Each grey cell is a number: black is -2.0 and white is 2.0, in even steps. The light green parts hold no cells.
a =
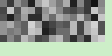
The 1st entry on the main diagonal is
-0.1
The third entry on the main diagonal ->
-0.5
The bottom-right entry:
1.3
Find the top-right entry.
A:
0.1
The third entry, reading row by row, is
0.3
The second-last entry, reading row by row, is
0.9
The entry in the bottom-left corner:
-0.9
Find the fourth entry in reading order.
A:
-0.3
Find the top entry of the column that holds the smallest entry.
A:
-1.7
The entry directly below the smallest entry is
1.1
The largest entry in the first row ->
1.1
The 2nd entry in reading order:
-1.1
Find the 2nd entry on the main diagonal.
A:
1.1
